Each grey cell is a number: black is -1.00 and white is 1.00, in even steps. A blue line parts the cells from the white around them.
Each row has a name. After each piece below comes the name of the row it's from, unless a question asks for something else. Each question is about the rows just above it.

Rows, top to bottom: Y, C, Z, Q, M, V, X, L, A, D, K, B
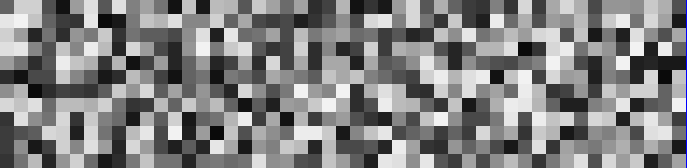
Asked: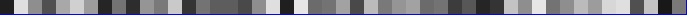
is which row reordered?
Z
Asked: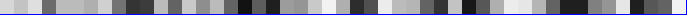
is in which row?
L
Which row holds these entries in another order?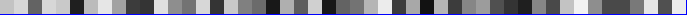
A
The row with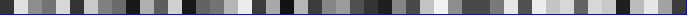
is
A
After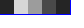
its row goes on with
[ 0.17  0.90 -0.05  0.58  0.75 -0.32 -0.59 -0.48  0.63 -0.65  0.05 -0.71
 -0.48  0.63 -0.53  0.37  0.27  0.37 -0.37 -0.71 -0.32  0.42  0.42  0.75
 -0.92 -0.59  0.69  0.85 -0.10  0.37  0.17 -0.43  0.90 -0.76  0.85 -0.22]
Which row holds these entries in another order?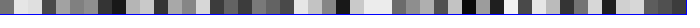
D

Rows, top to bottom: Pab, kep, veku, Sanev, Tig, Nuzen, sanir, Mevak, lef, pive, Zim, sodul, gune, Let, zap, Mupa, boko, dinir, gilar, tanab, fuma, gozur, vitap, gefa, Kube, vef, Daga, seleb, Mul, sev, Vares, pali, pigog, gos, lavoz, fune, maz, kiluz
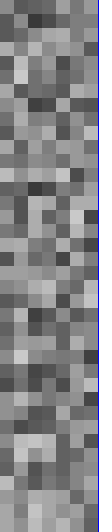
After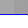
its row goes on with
[-0.18  0.14]
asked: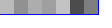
gune
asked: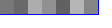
boko
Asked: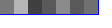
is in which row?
vitap
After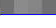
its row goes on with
[0.20 0.14]
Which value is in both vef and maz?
[-0.01]

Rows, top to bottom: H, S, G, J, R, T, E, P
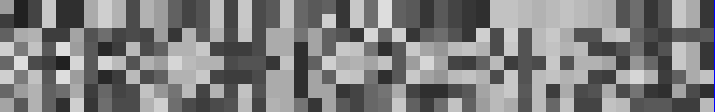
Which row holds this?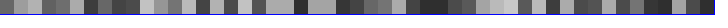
E
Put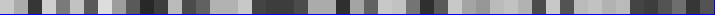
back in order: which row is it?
J

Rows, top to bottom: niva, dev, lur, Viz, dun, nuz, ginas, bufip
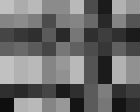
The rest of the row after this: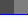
[ 0.04 -0.18 -0.68  0.04 -0.34]
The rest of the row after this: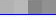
[ 0.45 -0.34 -0.79  0.40  0.14]
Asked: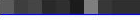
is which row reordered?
ginas

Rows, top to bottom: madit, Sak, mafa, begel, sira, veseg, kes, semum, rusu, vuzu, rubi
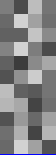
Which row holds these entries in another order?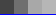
semum
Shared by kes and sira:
[-0.24]

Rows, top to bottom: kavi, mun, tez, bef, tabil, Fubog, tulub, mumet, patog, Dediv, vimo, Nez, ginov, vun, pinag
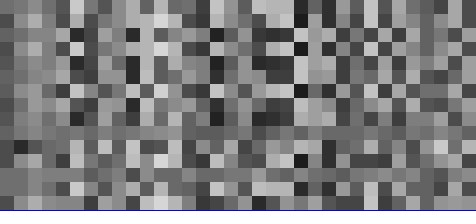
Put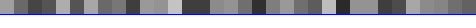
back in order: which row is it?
Fubog
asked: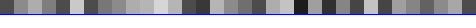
bef
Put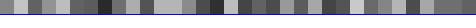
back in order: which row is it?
vun

